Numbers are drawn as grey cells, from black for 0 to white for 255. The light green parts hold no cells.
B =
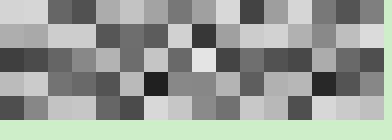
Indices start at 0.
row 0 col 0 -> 212
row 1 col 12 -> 177
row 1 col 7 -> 209
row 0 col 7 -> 119
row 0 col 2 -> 102
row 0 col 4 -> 172
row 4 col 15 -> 191
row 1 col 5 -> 110
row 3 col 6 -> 32
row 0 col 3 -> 81
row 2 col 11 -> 82
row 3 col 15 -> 135
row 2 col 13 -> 172
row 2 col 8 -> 228
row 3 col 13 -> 40
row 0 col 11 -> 158
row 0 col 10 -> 67
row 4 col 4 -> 102
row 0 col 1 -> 214
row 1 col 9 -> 160
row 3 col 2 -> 115
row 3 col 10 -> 94
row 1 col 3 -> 205
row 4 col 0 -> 78
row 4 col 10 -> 200

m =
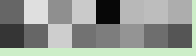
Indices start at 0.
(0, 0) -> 102
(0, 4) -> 7
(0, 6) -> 189
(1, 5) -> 148
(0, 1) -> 223

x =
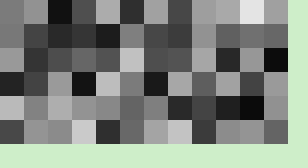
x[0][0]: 123
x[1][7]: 60
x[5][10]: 148
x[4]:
[186, 130, 174, 147, 136, 100, 127, 41, 68, 31, 11, 145]
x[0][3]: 79
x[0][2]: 17
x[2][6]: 78
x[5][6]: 164
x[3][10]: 67
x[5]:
[72, 148, 139, 202, 47, 104, 164, 195, 59, 140, 148, 100]
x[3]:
[35, 67, 154, 19, 189, 123, 25, 167, 94, 162, 67, 154]
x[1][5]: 127
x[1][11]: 103
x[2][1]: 52
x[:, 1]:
[146, 68, 52, 67, 130, 148]
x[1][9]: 96
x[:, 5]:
[47, 127, 193, 123, 100, 104]

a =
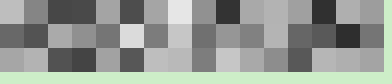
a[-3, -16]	190
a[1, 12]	102
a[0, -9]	230
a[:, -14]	[71, 170, 82]
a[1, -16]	104
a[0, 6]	165
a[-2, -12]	117
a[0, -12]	164
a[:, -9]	[230, 198, 185]
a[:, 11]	[179, 180, 141]
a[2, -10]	190
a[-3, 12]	160
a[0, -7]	51
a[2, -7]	198
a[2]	[166, 179, 82, 68, 162, 87, 190, 185, 125, 198, 169, 141, 88, 182, 175, 164]

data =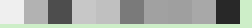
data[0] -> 239
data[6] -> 161
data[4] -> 192
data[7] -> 159

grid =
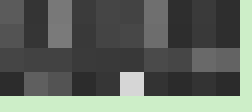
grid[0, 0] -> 91
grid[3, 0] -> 44
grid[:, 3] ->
[59, 57, 58, 44]
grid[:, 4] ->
[69, 68, 57, 54]
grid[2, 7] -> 70
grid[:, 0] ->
[91, 83, 69, 44]
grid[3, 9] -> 43
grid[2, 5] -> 56
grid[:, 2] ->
[120, 122, 66, 83]
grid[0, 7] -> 46
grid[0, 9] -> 46
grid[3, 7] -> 43

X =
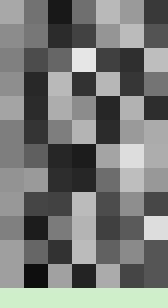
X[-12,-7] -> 169
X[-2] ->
[158, 103, 50, 187, 98, 138, 86]
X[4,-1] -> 44
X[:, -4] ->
[112, 67, 231, 50, 140, 181, 29, 39, 187, 179, 187, 36]
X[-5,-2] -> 190
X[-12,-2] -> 154
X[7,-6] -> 155
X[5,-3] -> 43
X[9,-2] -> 90
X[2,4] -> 64
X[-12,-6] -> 113
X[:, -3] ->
[185, 149, 64, 183, 38, 43, 164, 110, 75, 63, 98, 171]
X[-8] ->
[164, 42, 173, 140, 38, 177, 44]
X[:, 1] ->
[113, 119, 75, 40, 42, 53, 94, 155, 68, 29, 103, 14]
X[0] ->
[169, 113, 23, 112, 185, 154, 57]
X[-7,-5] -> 126
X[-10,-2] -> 48
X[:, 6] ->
[57, 82, 190, 116, 44, 171, 173, 152, 70, 221, 86, 86]
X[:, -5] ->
[23, 43, 101, 184, 173, 126, 38, 46, 66, 123, 50, 161]
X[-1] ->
[158, 14, 161, 36, 171, 68, 86]
